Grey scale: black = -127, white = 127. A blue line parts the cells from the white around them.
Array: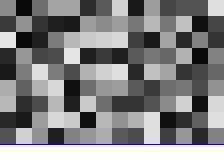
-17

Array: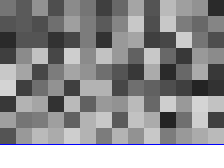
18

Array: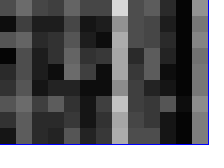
-57

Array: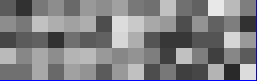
-7

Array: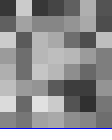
-72

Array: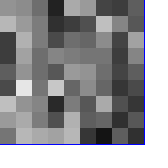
-17

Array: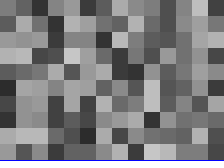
-76

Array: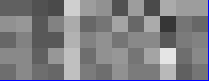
-46
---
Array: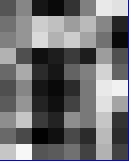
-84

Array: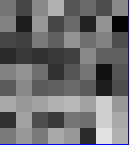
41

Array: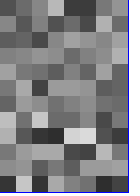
33

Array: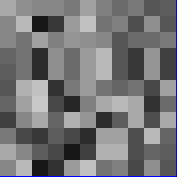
-34

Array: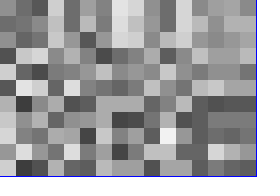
23
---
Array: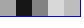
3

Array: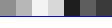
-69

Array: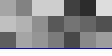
-63

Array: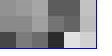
-56

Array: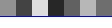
-60

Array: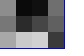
-111

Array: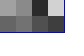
-65

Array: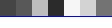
-58
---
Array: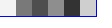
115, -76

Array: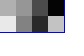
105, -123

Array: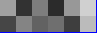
80, -84

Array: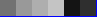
68, -107

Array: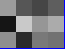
73, -106

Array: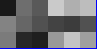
74, -102
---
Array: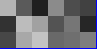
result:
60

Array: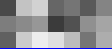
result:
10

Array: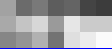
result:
68

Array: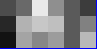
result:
50

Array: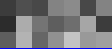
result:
44

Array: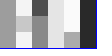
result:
72

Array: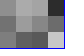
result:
28
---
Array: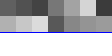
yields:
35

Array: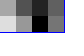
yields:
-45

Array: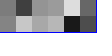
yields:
27

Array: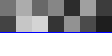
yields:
-83

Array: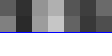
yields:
-42

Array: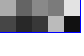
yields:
9

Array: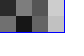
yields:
-2
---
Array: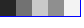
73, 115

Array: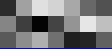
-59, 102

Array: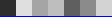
62, 95

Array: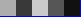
74, 74

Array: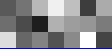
49, 126

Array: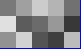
-20, 96
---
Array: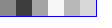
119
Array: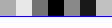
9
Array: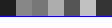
-41
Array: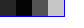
-122
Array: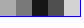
-104
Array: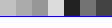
-93
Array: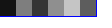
15
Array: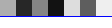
93
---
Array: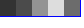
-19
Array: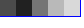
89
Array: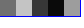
29
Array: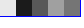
-10
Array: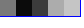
69
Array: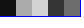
-18
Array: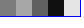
101
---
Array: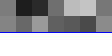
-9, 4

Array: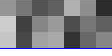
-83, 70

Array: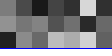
-79, -94

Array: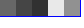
17, -24

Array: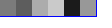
24, -4

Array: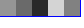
1, 21

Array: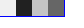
-25, 112

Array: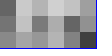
31, 9

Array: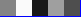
-49, 4
